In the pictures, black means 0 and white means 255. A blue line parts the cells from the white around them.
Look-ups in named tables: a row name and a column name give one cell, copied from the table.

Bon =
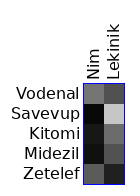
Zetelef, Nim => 91
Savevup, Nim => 8
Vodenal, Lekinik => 81
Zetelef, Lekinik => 32
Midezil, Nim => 16
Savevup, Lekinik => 198
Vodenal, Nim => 117
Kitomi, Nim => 23
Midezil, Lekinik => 82
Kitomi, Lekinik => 108
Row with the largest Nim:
Vodenal

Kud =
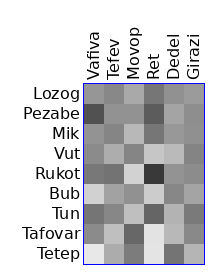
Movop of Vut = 133
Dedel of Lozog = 145
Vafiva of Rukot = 120
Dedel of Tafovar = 184
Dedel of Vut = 186
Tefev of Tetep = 172
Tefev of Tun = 135
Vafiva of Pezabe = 81
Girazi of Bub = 164
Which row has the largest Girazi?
Tetep

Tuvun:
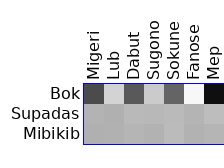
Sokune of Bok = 100
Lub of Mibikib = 177
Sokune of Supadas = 186
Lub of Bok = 211
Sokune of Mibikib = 187
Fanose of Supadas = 180
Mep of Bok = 15
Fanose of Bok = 247
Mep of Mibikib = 181
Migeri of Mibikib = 176
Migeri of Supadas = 179
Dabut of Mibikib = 181
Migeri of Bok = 75
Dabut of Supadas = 185
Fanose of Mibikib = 178
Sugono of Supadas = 184
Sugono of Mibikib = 178
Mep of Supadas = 189
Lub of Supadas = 176
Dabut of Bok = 89

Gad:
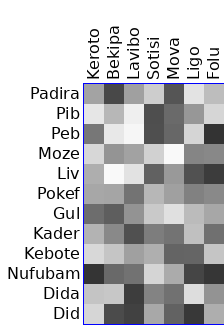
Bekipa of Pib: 183
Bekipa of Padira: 72
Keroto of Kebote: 216
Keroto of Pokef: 167
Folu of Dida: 147
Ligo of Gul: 187
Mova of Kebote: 100
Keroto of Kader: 179
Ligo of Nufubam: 69
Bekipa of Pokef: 165
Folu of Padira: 189
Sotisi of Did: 168
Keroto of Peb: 119
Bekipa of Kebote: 197

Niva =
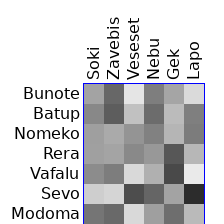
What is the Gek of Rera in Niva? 87
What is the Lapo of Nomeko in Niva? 124
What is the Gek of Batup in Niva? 187
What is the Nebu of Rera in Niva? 152
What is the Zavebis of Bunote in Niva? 103
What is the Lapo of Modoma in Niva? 186
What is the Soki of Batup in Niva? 136
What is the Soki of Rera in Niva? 160
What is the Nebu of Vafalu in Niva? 176

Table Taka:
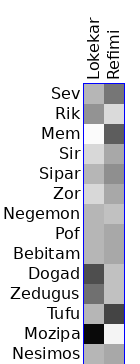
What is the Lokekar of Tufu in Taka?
182
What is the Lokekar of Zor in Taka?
216
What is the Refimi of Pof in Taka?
168
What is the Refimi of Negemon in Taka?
193
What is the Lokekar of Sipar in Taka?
182
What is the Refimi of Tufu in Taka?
68
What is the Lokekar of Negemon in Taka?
182
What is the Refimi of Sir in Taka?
168
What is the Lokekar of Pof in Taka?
182
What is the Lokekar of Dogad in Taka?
78
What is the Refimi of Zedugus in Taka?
193
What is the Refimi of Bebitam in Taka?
168
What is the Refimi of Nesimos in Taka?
168
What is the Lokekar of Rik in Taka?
147
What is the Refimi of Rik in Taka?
218
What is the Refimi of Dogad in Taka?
193
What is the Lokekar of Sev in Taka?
182
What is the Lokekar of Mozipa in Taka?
9

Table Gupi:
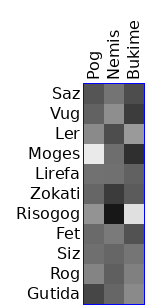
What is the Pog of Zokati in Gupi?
102
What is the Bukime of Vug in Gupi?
60
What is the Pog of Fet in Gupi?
106
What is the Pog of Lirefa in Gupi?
113
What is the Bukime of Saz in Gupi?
77
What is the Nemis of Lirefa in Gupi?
112
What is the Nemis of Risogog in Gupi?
23
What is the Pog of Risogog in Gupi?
147
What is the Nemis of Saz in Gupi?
116
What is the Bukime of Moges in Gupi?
47
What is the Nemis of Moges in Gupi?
110
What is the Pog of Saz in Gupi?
85
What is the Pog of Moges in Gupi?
234

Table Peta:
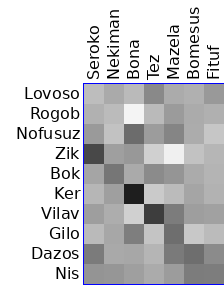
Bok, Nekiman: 118
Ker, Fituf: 178
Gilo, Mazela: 110
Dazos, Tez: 181
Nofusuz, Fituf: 198
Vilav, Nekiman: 173
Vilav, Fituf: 161
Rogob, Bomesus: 171
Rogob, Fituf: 176
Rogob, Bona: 244
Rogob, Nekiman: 187
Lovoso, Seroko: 189
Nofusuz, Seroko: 154
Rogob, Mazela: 155
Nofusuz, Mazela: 133
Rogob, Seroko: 177
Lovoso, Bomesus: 176
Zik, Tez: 208
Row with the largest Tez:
Zik

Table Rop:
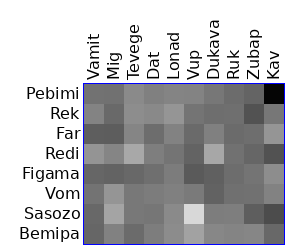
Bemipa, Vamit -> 102
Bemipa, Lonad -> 140
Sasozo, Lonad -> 138
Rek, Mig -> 105
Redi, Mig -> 133
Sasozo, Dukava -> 125
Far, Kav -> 149
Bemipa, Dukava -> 135
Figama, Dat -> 111
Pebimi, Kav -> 5
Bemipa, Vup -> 162
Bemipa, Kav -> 104
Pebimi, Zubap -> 100
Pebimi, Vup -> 131
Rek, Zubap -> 82
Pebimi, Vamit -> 114
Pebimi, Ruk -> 108
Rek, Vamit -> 131

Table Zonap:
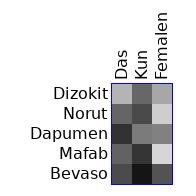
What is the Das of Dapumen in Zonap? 50
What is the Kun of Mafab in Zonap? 53
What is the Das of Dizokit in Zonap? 180
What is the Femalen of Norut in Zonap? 206
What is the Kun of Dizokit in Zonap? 103
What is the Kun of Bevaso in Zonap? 21
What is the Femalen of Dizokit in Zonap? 167
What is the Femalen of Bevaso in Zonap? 83
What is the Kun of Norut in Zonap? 74
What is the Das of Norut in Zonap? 101

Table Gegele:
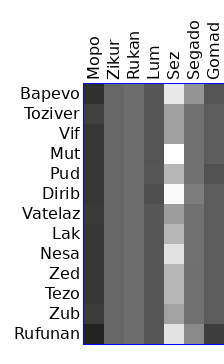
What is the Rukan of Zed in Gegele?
108
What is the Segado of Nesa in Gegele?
113
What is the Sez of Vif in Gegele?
161
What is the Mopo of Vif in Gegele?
54
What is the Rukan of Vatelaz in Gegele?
108
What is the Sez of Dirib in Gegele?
249
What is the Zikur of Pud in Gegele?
102
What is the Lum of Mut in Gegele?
84
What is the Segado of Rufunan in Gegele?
138
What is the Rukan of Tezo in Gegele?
108
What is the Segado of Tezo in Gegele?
113
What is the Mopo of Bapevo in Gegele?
48
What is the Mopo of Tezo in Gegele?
54
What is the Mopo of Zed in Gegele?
54
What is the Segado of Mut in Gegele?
113
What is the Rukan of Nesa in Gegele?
108
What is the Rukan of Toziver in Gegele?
108
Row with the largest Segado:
Bapevo

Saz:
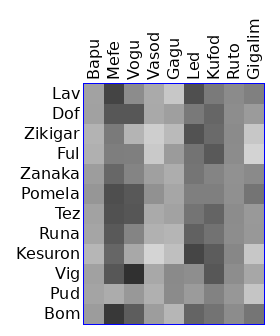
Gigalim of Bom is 117
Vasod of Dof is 169
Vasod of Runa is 177
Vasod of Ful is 201
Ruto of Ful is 140
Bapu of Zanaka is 157

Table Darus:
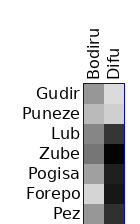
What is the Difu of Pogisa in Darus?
31
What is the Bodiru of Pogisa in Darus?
160
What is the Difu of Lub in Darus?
53
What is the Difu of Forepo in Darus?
23
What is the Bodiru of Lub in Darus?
134
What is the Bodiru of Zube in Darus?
118
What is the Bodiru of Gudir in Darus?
151
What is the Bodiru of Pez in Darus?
151
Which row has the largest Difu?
Gudir

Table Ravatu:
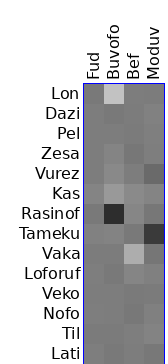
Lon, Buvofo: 194
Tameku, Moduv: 58
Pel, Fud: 125
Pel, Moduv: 127
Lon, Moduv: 124
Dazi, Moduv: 129
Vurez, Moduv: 106
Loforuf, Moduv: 128
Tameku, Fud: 129
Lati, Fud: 126
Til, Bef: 126
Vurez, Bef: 125
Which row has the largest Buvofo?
Lon

